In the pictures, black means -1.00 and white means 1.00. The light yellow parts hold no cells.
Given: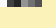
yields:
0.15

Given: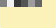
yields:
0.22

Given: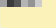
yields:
0.41

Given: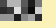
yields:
0.64

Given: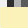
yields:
0.40

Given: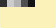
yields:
0.39

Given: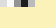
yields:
0.73

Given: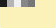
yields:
0.42

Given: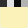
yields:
0.40
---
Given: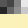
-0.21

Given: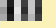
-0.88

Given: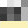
-0.24

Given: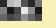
-0.81

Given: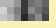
0.28

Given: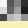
-0.21
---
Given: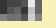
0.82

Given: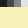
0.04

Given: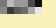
-0.42

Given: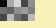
-0.45

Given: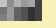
0.30

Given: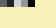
0.18

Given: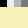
0.41

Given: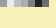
-0.73

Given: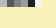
-0.76

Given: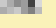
-0.48
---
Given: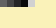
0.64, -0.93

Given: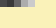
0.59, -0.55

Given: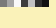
0.95, -0.87

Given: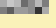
0.56, -0.60

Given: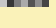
0.55, -0.58

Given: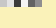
0.91, -0.54

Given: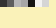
0.90, -0.84
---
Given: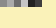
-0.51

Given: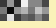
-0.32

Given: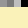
-0.98

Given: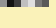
-0.30

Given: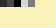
-0.02

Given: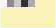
0.35

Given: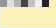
-0.72
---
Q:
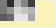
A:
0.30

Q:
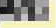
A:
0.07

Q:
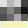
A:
-0.26

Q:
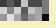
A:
-0.90

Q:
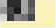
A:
-0.45

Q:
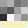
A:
0.14

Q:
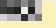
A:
-0.03

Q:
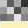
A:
0.07
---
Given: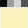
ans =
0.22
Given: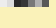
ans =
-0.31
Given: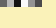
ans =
-0.21
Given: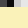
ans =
0.61
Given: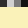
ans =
-0.05
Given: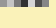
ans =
-0.06
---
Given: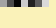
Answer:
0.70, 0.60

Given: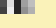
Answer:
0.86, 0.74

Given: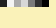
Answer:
0.91, 0.69

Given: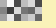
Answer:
0.95, 0.83

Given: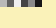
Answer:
0.88, 0.45

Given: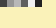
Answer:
0.88, 0.44

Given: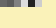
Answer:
0.73, 0.61

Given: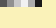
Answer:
0.89, 0.58
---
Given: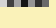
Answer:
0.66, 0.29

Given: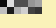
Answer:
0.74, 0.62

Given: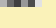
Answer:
0.77, 0.41

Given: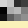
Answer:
0.67, 0.55

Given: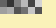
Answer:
0.66, 0.55

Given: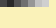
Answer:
0.62, 0.52

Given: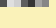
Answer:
0.75, 0.63

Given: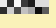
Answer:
0.95, 0.84

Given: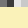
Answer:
0.81, 0.58
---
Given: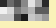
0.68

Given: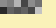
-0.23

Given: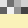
0.88

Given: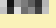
-0.62

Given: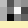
-0.10

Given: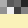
0.87

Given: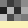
0.43
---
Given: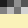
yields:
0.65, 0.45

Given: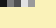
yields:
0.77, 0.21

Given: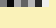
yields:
0.87, 0.44

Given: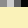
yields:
0.61, 0.10

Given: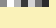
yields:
0.99, 0.66

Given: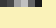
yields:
0.51, 0.26

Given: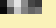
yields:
0.78, 0.54

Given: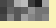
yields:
0.47, 0.36

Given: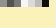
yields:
0.94, 0.71

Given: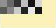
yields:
0.81, 0.69
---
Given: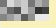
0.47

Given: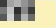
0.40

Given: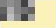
0.01

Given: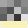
-0.14

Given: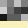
0.51

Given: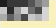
-0.56

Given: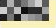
-0.41

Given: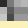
0.33

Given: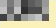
0.29
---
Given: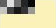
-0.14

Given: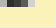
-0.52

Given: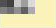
0.58

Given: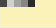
0.27

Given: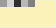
-0.62

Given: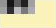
-0.28

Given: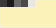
-0.17
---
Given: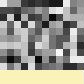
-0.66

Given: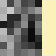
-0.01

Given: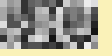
0.86

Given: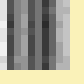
0.41

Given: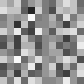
0.18
